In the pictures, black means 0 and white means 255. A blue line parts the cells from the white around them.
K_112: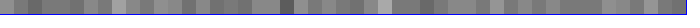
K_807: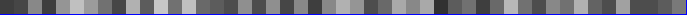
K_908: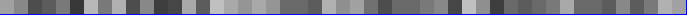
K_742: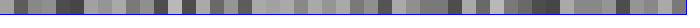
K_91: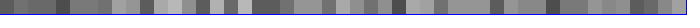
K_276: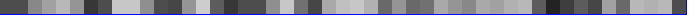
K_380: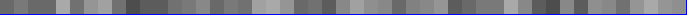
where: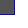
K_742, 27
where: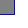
K_380, 29
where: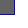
K_807, 42
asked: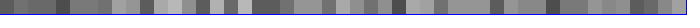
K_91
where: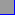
K_807, 6

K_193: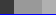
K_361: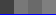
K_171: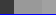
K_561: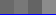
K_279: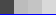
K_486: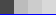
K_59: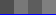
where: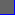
K_561, 2
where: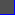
K_59, 0

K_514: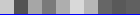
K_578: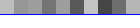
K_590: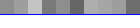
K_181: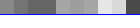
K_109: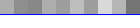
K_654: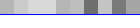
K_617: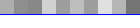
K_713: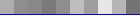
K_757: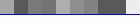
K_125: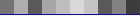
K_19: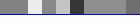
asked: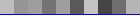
K_578
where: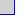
K_617, 3
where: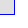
K_617, 7
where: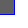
K_514, 9
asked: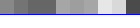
K_181
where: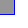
K_578, 1

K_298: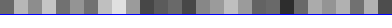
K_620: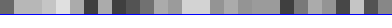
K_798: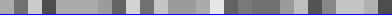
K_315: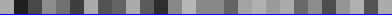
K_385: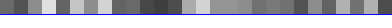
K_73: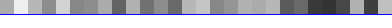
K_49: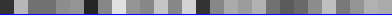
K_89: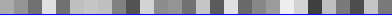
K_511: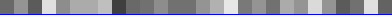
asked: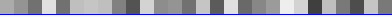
K_89
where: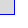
K_511, 22
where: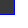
K_73, 22
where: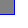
K_89, 8
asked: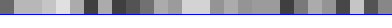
K_620
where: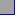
K_315, 17
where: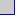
K_798, 2

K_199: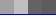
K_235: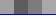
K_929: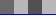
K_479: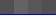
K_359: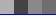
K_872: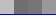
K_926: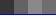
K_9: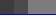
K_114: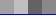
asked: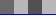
K_929
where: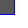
K_479, 2
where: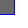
K_929, 0
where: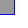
K_872, 3
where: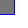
K_872, 2

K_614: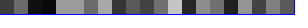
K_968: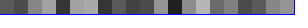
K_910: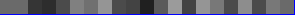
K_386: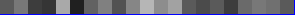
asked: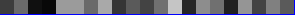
K_614
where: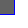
K_386, 6
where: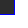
K_910, 3
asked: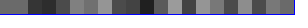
K_910
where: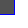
K_386, 8
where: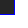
K_614, 13

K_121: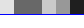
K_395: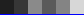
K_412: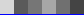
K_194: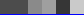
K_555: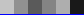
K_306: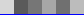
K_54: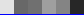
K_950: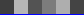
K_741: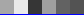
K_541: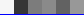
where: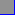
K_555, 1
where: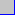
K_555, 0

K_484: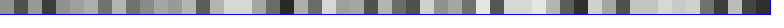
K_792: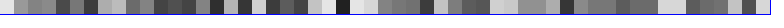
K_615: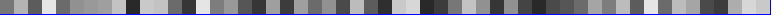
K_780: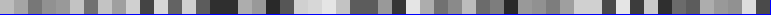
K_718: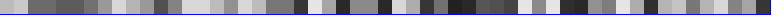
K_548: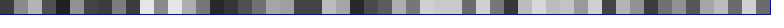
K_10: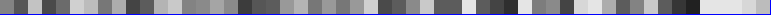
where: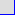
K_780, 53
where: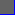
K_780, 12

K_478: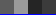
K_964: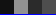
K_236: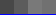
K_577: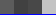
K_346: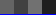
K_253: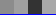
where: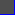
K_964, 3
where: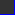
K_253, 2
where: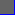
K_346, 0
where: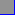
K_964, 1
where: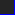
K_478, 2

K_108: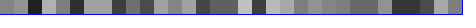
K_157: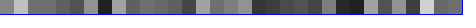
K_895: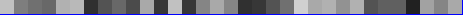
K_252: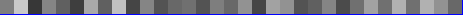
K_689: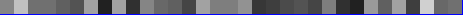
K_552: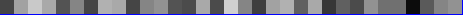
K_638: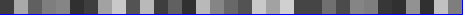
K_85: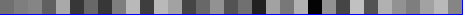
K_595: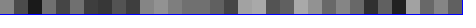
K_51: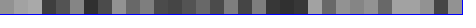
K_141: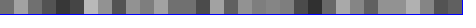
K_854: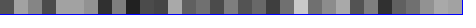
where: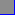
K_854, 23
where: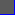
K_552, 30
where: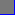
K_85, 20
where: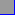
K_689, 26
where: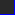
K_157, 24

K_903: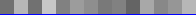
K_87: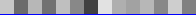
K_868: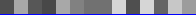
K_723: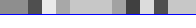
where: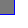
K_903, 7
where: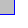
K_87, 4
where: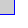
K_87, 12
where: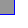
K_903, 12
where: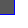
K_868, 2
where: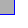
K_87, 8
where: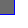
K_87, 1

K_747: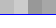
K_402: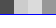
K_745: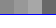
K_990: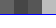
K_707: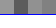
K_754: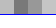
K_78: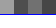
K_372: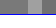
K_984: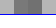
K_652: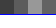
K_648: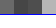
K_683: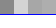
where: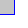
K_754, 3
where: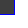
K_652, 0
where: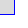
K_402, 2
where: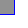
K_707, 2
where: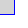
K_683, 1
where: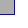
K_683, 3

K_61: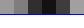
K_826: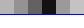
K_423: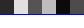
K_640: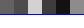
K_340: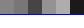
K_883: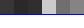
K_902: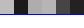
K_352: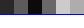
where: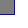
K_61, 1
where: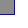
K_640, 5

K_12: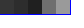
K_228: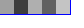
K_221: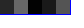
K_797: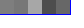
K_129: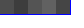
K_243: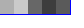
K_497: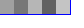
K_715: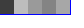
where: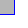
K_497, 2
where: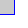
K_243, 1
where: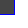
K_129, 4
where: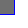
K_12, 3
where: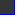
K_12, 0

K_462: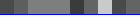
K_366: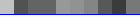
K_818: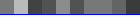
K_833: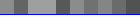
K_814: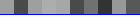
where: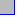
K_818, 1
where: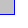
K_366, 0
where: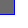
K_833, 8
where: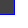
K_818, 2
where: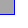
K_814, 4
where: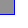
K_366, 5
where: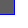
K_462, 1

